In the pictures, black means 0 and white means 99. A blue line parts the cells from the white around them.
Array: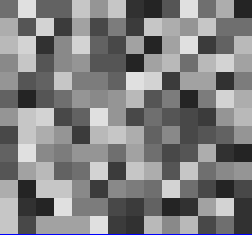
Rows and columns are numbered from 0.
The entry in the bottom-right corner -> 19
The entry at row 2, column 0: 72
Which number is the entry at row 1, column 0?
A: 67
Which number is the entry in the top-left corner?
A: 43
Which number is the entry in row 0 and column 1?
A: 87
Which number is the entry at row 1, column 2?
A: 82
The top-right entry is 14
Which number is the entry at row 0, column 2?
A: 38
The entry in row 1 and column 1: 33
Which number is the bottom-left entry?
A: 77

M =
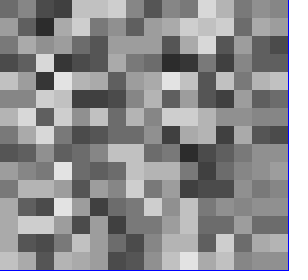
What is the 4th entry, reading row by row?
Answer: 25
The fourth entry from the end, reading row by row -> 75
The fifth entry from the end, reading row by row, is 66
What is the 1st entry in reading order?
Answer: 42
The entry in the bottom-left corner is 75
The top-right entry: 52
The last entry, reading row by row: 56
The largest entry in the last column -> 75
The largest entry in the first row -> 84
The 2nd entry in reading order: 52
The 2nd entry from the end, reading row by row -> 56
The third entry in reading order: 29
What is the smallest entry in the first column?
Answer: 29

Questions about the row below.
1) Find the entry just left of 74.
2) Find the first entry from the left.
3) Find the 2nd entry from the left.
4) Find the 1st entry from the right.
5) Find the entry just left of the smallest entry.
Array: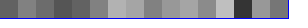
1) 54
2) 38
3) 50
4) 46
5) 74

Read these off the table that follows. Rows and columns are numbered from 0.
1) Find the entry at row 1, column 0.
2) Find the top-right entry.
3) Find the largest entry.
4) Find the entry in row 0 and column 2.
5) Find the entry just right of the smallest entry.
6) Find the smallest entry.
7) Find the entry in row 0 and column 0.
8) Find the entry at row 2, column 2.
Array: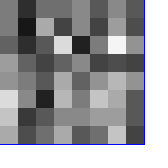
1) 48
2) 34
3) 95
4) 43
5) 66
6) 9
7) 48
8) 34

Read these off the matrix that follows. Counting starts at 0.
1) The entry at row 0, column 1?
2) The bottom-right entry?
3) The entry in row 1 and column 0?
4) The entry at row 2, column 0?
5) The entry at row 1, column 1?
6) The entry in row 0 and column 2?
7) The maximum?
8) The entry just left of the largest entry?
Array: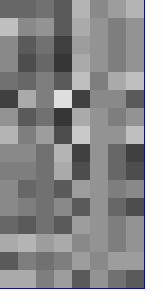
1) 40
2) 35
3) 74
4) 53
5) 53
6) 44
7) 86
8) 49
